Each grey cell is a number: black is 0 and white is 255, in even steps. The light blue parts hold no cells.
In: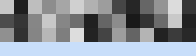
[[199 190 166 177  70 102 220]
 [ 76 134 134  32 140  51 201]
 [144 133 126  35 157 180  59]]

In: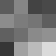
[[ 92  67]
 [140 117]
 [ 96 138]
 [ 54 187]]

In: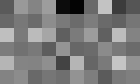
[[ 90 132  12 105  60]
 [104 107 122 125  98]
 [191 187  95 156 189]
 [124 121 148 107 121]
 [181 131  67 102 197]
 [131 105 111 126 121]]

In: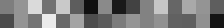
[[126 218 201  16  25 130 102 148]
 [ 75 116 105  77 124 130  97 144]]

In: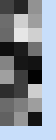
[[ 66 146]
 [109 158]
 [105 208]
 [ 14 113]
 [132  18]
 [160   2]
 [ 45 206]
 [107 158]
 [ 97  18]]

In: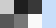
[[205  56]
 [ 87 249]]
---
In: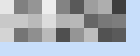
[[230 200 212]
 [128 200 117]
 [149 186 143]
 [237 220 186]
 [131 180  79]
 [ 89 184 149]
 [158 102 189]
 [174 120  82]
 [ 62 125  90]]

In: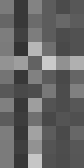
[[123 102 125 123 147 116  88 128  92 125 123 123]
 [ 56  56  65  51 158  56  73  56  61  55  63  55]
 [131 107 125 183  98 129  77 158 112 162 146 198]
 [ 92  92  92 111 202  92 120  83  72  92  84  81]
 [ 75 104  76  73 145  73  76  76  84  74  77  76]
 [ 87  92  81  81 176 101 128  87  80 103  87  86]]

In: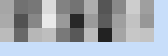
[[166 170 187]
 [113  82 104]
 [119 135 183]
 [218 233 190]
 [130 154 121]
 [115  40  88]
 [174 155 187]
 [ 85  92  34]
 [137 159 165]
 [205 194 199]
 [159 151 195]]

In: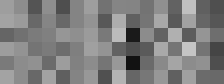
[[158 163 101 157 122 163]
 [141 155 113 147 140 140]
 [ 84 104 123 116 145 104]
 [142 133 128 123 107 162]
 [ 78 104 150 109 157  95]
 [132 132 143 127 129 132]
 [158 147 155 160 140 152]
 [114  88 121 148 117  80]
 [133 173 187  98 152 179]
 [132  96  26  78  18 102]
 [115 117 140  90 106 119]
 [144 168  98 169 137 151]
 [ 98  89 176 117 165  96]
 [192 162  92 197 140 160]
 [ 96 102 149 116 145 107]
 [ 79  86 110  69  78 105]]

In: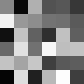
[[136 242  16 104 195   5]
 [  8 152 195 225 164 222]
 [176 141  97 113 199  32]
 [ 82 115  47 246  63 184]
 [ 87 112 193 190  89 253]
 [ 55  90  95 195  93  62]]

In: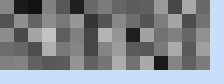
[[134  82 140 108 128]
 [ 27 143  73 102 131]
 [ 18 100 164  78  98]
 [129 141 194 175  88]
 [ 87 120  94 120  91]
 [ 32 150 127 133 148]
 [105  53  70  70  98]
 [123  84 179 133 117]
 [101 136 149 157 172]
 [ 92 109  30  90 113]
 [ 95  84 162  88 169]
 [153 125 113 122  25]
 [ 70 164 128 171 132]
 [168  76 102  90  97]
 [105 114 144 159 123]]
